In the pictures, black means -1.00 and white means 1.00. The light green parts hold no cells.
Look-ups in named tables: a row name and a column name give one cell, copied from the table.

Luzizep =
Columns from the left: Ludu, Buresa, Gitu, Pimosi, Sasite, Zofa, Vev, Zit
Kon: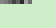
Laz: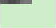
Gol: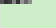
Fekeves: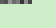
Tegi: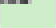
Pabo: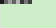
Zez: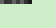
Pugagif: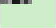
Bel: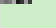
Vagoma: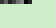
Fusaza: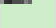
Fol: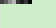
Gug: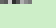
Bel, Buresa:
-0.12
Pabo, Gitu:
0.25
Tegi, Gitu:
-0.17
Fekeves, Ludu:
-0.26
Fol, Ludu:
-0.49
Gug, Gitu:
0.59

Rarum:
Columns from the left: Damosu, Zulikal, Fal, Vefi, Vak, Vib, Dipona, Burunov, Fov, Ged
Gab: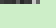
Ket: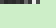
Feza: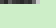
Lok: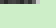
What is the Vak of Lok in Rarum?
-0.54
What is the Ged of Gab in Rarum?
-0.22
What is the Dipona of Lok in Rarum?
-0.39
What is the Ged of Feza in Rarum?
0.58
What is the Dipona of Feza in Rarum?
-0.53
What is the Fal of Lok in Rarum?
-0.49
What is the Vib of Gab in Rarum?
-0.68
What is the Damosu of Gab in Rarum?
-0.50
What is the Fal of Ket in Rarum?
-0.62
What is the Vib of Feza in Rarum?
-0.67

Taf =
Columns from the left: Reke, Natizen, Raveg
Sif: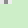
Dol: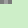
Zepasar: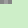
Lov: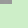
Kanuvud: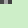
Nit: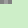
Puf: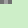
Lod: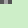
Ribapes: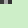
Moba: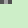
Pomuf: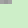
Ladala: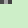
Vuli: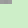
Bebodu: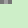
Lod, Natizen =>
0.30
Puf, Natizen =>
0.26
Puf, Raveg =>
-0.12
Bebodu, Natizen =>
0.26
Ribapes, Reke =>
-0.54
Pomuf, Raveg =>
0.29
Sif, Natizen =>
0.10
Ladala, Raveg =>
-0.48
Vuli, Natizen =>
0.20
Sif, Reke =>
0.82
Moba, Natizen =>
0.30
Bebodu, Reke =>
-0.06
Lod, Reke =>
-0.31
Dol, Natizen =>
0.25
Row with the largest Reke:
Sif

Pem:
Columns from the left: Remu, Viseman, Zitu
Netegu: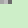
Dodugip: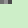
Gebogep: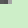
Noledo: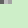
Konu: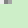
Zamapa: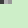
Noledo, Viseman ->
0.51
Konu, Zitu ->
0.30
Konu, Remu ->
0.85
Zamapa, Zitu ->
0.20
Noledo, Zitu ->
0.29
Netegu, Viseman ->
0.49
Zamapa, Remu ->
-0.53
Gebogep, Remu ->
-0.30

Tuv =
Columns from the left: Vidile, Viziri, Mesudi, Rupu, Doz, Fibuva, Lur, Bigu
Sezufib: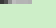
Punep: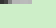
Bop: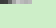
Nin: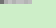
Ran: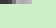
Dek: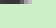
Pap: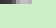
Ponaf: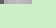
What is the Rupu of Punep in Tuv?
0.42
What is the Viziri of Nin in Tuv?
0.37
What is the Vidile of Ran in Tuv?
-0.57
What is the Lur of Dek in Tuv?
0.25
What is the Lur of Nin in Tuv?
0.41
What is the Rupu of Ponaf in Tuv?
0.44
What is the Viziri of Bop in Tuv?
-0.51
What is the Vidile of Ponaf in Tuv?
-0.24
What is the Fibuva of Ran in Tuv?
0.34
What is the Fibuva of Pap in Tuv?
0.50
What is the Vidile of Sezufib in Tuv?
-0.55
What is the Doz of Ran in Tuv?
0.42
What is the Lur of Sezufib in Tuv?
0.42
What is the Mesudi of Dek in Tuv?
-0.56
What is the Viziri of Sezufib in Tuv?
-0.36
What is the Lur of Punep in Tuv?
0.47
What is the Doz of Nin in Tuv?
0.50
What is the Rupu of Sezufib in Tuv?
0.48
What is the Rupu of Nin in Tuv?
0.40
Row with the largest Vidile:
Nin

